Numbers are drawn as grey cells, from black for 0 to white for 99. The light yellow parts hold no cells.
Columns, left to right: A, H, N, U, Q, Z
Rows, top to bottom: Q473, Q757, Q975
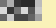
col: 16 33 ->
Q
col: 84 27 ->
U
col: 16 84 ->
U
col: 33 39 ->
Q

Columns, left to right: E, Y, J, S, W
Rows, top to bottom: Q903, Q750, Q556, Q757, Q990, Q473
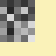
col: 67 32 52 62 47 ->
E
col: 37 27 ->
W
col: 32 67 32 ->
E
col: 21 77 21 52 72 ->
S
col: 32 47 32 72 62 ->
J

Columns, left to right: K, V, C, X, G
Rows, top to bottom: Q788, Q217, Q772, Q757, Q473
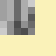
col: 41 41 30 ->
C
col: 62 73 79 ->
K
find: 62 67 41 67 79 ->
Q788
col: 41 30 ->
C
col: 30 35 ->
C

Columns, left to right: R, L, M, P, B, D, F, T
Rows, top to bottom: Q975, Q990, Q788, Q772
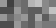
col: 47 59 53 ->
M
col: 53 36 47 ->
F
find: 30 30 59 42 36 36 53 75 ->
Q990
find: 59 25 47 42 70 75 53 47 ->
Q975
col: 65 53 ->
D

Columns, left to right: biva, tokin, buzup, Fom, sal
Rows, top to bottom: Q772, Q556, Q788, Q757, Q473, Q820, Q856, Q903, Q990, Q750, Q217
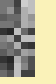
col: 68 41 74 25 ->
Fom
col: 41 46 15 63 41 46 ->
tokin
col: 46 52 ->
Fom
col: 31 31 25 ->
sal
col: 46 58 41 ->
tokin

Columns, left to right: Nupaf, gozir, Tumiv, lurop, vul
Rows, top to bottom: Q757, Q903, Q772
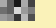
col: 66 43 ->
Nupaf
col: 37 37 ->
gozir

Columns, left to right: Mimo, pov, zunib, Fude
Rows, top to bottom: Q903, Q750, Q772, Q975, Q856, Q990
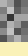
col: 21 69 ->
pov
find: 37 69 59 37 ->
Q975
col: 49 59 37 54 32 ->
Mimo
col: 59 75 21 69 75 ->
pov

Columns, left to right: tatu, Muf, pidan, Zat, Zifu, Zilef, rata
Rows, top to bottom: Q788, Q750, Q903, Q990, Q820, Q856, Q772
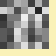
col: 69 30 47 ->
pidan
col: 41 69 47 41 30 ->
Muf
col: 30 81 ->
tatu
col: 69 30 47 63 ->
pidan
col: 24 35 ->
tatu
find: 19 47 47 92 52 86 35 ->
Q903
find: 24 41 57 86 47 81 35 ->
Q772

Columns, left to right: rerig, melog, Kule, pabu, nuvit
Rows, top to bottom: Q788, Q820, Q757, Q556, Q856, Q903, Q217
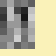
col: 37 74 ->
nuvit
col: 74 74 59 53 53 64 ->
melog
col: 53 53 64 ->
melog
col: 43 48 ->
pabu

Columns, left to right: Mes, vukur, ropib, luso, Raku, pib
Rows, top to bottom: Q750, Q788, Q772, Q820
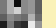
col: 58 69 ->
Raku
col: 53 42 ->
luso
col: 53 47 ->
vukur
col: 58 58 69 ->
Raku

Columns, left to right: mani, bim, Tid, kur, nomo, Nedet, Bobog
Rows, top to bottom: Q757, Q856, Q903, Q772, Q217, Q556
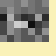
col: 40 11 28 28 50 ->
mani
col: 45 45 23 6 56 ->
nomo

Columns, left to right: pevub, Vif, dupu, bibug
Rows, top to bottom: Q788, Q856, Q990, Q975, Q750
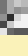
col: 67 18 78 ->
Vif
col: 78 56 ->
dupu

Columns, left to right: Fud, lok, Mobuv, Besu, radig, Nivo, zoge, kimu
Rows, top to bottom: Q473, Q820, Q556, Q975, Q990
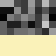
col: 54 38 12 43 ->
Mobuv
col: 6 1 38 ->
Fud
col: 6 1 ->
Fud
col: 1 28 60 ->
kimu
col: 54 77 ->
zoge
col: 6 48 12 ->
lok
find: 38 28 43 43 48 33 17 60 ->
Q990

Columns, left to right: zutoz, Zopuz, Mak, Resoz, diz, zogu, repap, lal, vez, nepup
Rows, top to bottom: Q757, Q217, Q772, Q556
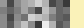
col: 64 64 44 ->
Resoz
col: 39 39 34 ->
vez
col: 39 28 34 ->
Zopuz

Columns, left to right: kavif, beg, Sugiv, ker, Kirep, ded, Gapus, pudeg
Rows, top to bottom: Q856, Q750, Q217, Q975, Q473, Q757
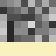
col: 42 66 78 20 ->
pudeg
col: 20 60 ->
pudeg
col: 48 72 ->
ded

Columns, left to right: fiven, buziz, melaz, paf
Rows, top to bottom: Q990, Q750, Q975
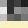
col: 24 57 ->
melaz
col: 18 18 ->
buziz
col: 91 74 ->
fiven
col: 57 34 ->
melaz

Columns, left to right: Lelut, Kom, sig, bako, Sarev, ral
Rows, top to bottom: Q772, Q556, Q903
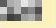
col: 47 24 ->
Kom
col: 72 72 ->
sig
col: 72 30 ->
sig
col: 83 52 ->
Lelut
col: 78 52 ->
Sarev

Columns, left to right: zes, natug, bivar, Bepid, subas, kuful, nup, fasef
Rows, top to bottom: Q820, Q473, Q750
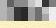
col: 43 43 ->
kuful
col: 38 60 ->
natug
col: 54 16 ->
Bepid
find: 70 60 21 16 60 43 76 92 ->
Q473
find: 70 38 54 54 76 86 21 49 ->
Q820

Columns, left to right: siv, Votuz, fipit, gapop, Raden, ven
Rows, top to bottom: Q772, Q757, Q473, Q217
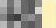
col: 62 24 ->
fipit
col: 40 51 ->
gapop

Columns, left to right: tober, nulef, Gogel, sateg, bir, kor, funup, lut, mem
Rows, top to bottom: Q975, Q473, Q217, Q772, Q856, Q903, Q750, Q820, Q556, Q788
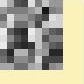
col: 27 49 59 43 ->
sateg
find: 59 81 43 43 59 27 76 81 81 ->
Q772
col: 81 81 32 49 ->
mem
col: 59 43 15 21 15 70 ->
sateg
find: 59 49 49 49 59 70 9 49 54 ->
Q473
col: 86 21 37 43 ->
bir
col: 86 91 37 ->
tober

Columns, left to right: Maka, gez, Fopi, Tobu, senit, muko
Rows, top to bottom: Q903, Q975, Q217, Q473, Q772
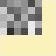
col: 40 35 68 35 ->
muko
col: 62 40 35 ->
muko

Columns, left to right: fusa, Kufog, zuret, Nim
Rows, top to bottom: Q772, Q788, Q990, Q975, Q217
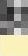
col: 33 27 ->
fusa

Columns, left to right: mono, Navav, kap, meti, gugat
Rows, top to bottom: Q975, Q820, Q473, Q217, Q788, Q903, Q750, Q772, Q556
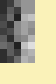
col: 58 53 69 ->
gugat
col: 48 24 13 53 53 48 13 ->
kap

